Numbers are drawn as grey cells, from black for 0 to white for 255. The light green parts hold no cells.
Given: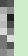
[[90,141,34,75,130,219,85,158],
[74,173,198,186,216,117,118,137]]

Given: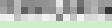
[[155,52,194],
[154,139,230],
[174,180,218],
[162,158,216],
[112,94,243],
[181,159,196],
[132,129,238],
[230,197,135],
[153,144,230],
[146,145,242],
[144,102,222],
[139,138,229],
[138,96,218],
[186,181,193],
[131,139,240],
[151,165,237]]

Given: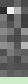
[[74,93,61,64,149,97,181,94,106,83,95],
[104,179,115,118,79,74,86,102,72,81,103],
[77,242,61,81,120,81,133,123,90,85,95],
[80,46,123,108,136,112,144,81,109,78,112]]

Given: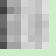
[[221,223,209,196,208,206,223],
[193,195,180,177,182,188,192],
[203,203,196,193,196,189,209],
[210,202,210,212,210,219,206],
[169,159,177,170,169,175,161],
[172,141,192,174,173,186,162],
[90,63,108,107,92,108,76]]

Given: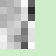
[[99,44,90,242,226,224,250],
[247,219,225,147,119,135,85],
[196,171,194,211,196,149,192],
[178,183,183,198,203,191,210],
[171,196,175,179,229,241,233]]

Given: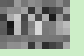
[[107,162,82,187,175,108,165],
[137,84,146,168,164,118,83],
[112,70,26,126,127,118,66],
[110,44,176,124,120,120,46],
[132,145,72,215,216,120,143],
[141,53,185,130,139,115,57],
[120,161,69,80,82,124,154],
[154,141,201,191,187,115,142],
[93,143,168,23,36,118,143],
[96,122,57,93,89,111,121]]
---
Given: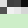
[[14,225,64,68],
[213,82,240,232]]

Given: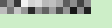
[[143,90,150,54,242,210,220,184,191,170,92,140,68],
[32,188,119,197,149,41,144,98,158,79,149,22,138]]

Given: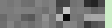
[[71,124,118,125,112,110,131,123,129,66,68,114,119,45,35],
[107,124,123,129,127,127,122,112,130,81,198,121,125,119,100],
[166,106,122,122,95,88,118,145,117,179,12,119,115,162,167],
[92,111,132,112,121,111,122,135,118,94,136,131,111,57,81]]

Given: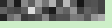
[[67,42,108,26,136,95,164,117,177,70,184,96,22,79,83],
[66,99,78,71,94,220,123,56,27,116,98,149,66,99,88],
[170,35,110,135,57,71,83,136,66,82,81,124,119,89,148]]

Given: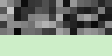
[[66,164,131,94,13,53,57,79,55,149,17,152,103,95,79,39],
[32,86,197,25,52,49,86,80,45,119,113,74,36,28,44,124],
[25,160,138,22,49,129,137,139,66,174,21,38,142,164,126,21],
[140,58,141,138,129,115,161,179,164,107,54,34,20,50,10,55],
[47,117,130,8,108,111,102,64,59,162,137,23,126,150,143,122]]

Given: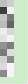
[[205,191],
[241,62],
[121,197],
[101,187],
[214,236],
[243,225],
[124,147],
[221,122],
[139,209],
[247,218],
[245,139]]
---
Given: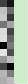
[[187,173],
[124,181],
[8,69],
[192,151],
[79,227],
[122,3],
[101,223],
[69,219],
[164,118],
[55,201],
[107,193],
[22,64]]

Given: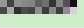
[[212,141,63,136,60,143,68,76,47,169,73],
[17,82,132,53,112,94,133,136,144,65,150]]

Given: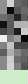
[[86,127,211,137],
[97,108,205,138],
[104,132,175,93],
[69,70,194,133],
[8,154,128,239],
[202,28,92,71],
[178,178,90,18],
[95,38,93,110],
[105,86,11,143],
[93,104,210,144]]

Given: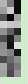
[[145,73,160],
[124,86,167],
[140,108,75],
[21,131,147],
[225,19,139],
[129,29,79],
[36,97,145],
[195,198,210],
[162,7,84],
[10,205,159],
[11,120,180]]

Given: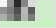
[[123,181,98,138,173],
[91,184,80,123,145],
[219,133,41,142,245]]

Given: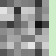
[[159,65,126,124,146,114,86],
[207,122,229,196,142,196,156],
[183,181,122,122,162,166,122],
[176,99,196,166,130,156,140],
[67,17,174,124,94,59,103],
[161,109,164,179,100,201,201],
[142,109,200,204,47,189,226],
[151,49,122,126,137,106,87]]
